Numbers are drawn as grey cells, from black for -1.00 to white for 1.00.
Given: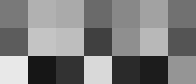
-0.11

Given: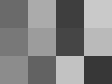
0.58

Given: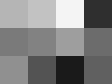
-0.63

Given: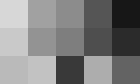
-0.82

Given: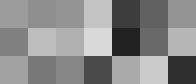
0.16

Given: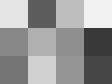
0.89
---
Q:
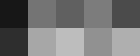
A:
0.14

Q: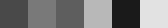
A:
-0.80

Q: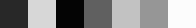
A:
0.18

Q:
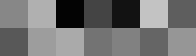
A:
-0.21

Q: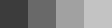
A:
0.26

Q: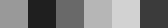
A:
0.65

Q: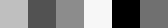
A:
-1.00

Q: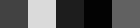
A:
-0.98

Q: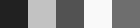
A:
0.95
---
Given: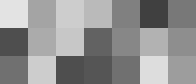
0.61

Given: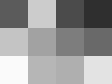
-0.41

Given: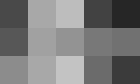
0.48

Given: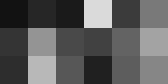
-0.80

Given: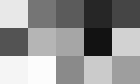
-0.29

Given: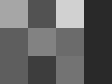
0.64

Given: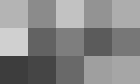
0.52

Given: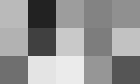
0.23
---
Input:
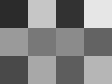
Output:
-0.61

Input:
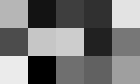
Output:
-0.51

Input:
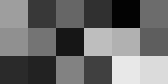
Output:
-0.20

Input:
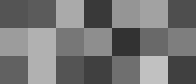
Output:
0.33

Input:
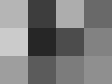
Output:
0.36

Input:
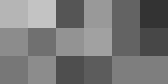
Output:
-0.33

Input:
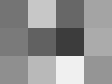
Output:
-0.19

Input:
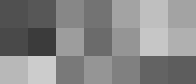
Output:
0.06
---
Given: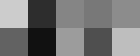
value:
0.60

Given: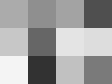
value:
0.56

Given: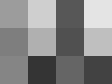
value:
-0.01

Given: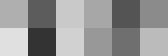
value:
0.37

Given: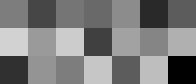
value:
0.65

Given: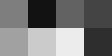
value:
-0.01

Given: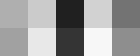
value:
0.37

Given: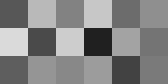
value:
0.71

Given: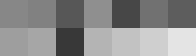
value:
0.06

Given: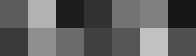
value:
-0.28
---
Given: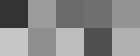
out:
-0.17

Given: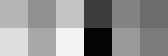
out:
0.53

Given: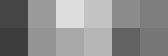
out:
0.73

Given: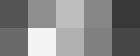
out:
0.49

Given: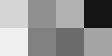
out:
0.40

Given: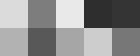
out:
0.83

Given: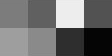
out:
0.86

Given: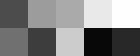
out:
0.33

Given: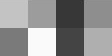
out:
-0.57

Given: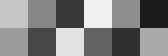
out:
-0.56
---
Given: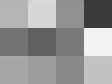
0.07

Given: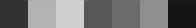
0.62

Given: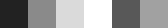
0.71

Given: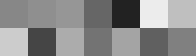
0.35

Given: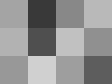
0.24

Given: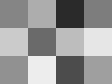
-0.40

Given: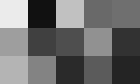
-0.67
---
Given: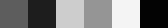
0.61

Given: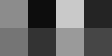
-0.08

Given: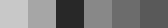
-0.69

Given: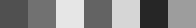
-0.22

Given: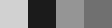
0.64

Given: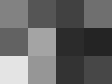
0.79
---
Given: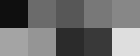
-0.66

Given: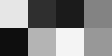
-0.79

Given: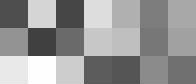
-0.45

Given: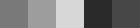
-0.44

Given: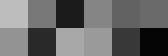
-0.79

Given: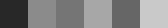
-0.20

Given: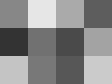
-0.42
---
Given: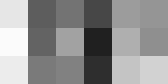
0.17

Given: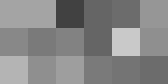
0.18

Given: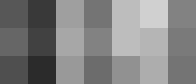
0.02

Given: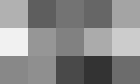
0.29

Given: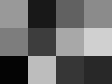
0.09

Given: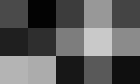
-0.47

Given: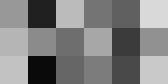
0.70
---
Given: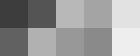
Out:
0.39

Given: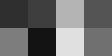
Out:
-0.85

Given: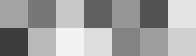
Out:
0.46

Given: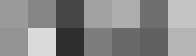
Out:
0.71

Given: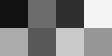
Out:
-0.31

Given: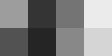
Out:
-0.71
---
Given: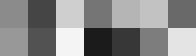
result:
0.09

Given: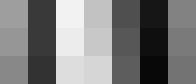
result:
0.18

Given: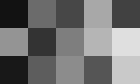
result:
0.16

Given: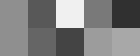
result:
0.12

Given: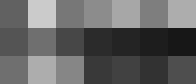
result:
-0.34

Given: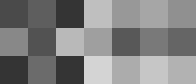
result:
0.07

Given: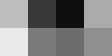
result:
0.49

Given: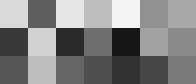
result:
-0.55

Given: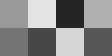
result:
0.20
